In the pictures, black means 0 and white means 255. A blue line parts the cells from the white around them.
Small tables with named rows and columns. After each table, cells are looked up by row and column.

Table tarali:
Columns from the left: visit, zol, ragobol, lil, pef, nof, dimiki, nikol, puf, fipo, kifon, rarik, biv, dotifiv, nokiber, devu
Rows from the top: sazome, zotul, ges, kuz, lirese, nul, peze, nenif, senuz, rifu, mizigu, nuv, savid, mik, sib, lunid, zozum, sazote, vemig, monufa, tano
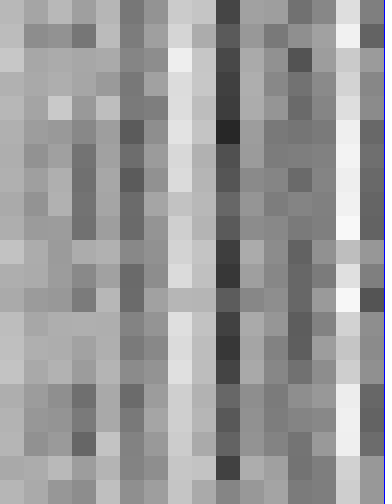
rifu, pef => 158
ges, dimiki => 141
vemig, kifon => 147
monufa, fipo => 65
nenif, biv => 106
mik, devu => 142
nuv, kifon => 159
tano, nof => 143
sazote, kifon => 145
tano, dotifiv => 126
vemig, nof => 130
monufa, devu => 152
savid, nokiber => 247
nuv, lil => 137
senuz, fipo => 103
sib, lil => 162
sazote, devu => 99
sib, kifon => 165
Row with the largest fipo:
tano

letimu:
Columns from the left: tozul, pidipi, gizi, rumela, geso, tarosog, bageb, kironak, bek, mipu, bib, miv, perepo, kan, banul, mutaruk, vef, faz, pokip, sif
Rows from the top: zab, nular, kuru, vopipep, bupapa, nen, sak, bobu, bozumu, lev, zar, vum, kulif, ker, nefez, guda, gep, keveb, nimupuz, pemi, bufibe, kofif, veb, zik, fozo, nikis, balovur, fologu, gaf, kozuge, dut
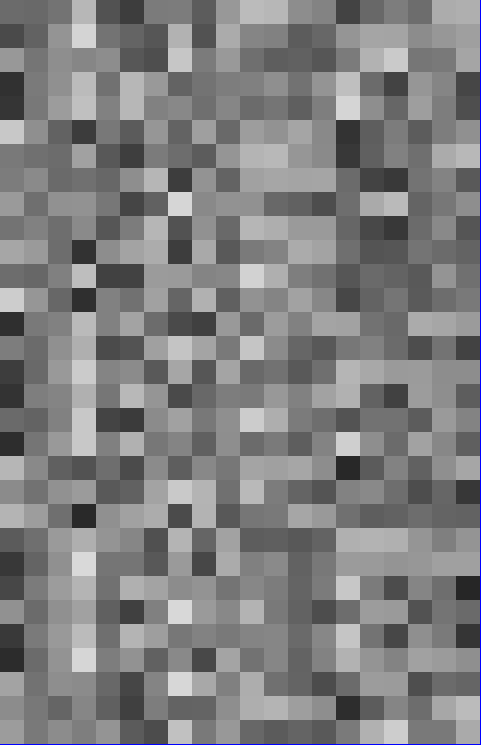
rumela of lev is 138
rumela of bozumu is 146
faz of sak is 111
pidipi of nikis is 107
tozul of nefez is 125
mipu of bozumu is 146
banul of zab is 67
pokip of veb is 127
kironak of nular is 178
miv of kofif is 121
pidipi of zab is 105

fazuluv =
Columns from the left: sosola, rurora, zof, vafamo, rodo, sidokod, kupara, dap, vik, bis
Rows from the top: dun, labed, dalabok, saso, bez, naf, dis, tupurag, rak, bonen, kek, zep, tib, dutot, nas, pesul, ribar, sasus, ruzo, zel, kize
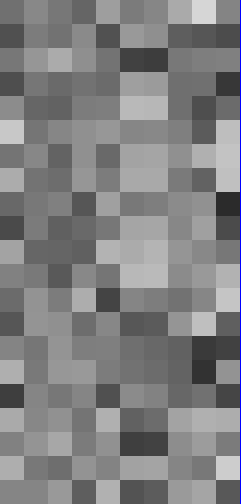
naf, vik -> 91
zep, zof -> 89
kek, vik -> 136
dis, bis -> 195
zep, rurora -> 121
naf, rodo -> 151
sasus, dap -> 163
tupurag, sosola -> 172
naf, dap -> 127
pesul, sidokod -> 114
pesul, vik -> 50
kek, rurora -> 102

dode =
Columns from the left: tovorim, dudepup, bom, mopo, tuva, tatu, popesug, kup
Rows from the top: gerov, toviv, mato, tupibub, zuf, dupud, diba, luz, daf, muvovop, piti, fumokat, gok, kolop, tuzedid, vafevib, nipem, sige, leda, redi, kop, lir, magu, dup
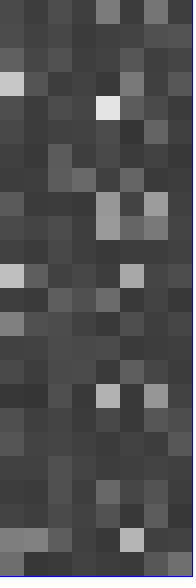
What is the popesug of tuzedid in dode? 61
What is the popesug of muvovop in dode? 121
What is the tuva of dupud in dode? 76
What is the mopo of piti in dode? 62
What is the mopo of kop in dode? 62
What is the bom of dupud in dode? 65
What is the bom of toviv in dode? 71
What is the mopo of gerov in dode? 63
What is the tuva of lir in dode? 82
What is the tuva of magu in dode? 56
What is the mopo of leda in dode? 64
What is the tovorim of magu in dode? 126
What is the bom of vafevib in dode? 74
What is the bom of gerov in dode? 77
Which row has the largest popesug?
daf

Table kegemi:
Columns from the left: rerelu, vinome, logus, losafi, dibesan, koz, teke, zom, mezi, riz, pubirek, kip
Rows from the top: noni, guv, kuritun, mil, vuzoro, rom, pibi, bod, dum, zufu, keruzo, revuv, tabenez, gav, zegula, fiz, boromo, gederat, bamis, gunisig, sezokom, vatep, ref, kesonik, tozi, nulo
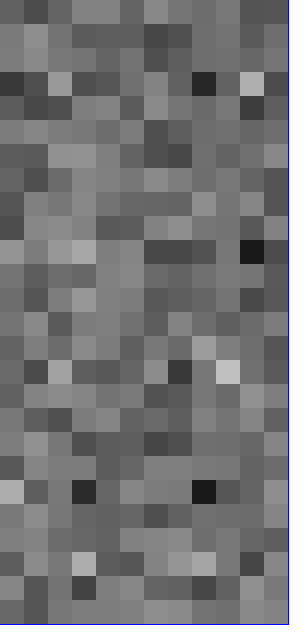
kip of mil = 76
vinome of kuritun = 137
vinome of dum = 128
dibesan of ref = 98
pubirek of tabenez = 73
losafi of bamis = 79
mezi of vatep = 112
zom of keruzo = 72
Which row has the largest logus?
fiz

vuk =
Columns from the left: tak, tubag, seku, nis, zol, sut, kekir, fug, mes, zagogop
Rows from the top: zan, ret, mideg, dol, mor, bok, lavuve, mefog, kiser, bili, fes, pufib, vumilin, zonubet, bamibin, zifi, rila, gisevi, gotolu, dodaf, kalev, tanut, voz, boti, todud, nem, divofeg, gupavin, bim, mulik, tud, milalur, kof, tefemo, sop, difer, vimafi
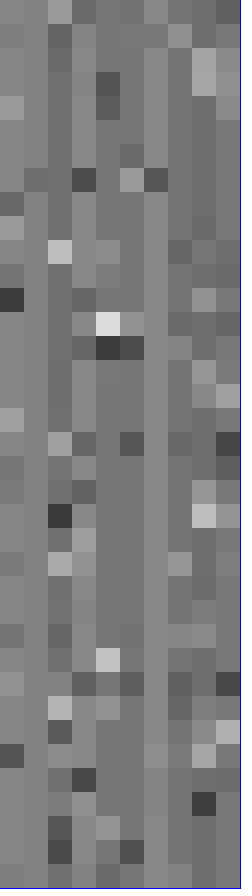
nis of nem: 132
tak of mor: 154
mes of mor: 111
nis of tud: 136
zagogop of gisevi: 120
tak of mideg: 133
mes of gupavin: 111
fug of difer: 117
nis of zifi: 136
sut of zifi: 118
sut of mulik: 118
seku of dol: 113
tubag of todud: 129

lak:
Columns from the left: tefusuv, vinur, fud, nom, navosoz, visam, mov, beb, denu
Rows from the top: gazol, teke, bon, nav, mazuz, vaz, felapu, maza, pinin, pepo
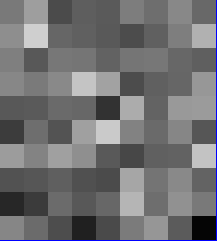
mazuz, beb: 153
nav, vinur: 122
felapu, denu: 195
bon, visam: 117
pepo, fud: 77
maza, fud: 95
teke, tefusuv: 142
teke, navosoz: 89

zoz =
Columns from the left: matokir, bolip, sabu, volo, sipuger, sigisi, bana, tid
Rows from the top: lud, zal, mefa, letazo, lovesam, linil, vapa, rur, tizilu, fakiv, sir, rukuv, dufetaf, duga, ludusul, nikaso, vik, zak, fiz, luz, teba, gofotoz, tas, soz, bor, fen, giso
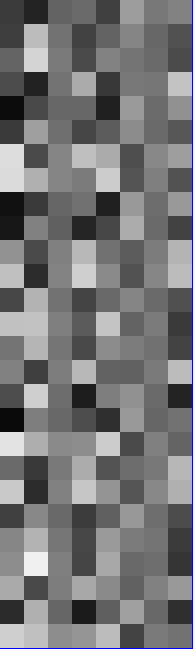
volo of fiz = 141
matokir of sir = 146
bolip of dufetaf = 179
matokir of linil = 58
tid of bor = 153
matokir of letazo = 76
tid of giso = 114
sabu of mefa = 122
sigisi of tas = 123
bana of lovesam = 107
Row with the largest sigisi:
fakiv

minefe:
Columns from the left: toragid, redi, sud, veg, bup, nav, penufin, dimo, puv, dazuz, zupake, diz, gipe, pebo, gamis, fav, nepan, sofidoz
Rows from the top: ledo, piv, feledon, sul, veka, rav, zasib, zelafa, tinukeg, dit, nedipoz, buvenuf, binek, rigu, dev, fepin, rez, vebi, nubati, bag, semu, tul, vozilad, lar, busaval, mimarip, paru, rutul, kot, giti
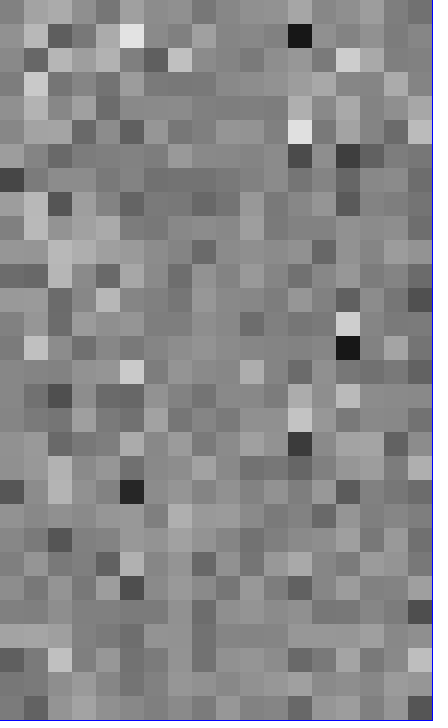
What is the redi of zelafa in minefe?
123
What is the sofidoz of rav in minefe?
187
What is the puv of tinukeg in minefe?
104
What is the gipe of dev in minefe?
130
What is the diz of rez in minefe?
124
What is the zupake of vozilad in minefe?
114
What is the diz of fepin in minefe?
132
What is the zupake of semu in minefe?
130
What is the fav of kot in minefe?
135
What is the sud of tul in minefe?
144
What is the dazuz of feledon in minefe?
132
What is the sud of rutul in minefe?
192
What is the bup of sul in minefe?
115
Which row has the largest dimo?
feledon

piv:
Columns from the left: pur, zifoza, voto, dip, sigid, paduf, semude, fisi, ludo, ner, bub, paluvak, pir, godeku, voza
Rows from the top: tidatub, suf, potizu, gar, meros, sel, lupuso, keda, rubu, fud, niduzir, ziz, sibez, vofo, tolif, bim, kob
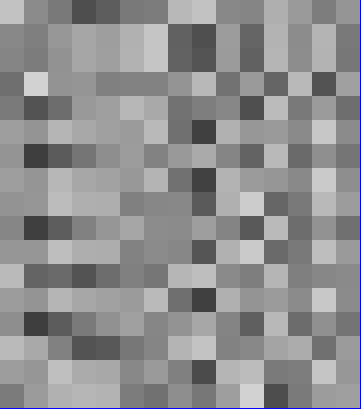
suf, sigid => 158
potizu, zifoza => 124
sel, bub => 151
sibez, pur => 156
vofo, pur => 142
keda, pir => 137
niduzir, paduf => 130
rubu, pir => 121
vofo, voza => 116
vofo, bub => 95
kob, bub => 210
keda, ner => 179
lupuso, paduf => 156
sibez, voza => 139
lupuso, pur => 148
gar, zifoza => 210
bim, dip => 171
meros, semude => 169
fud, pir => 109
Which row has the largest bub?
kob

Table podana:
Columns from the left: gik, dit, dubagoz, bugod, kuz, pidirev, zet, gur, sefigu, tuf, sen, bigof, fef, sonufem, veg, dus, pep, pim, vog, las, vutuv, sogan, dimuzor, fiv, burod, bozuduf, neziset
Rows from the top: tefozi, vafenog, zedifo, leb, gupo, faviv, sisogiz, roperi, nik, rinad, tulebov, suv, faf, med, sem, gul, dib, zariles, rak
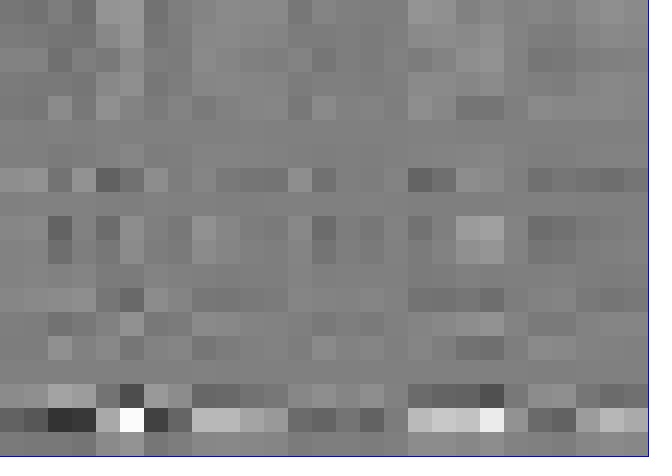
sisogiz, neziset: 130
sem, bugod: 129
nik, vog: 127
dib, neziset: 112
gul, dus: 128
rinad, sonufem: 108
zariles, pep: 124
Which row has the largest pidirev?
zariles

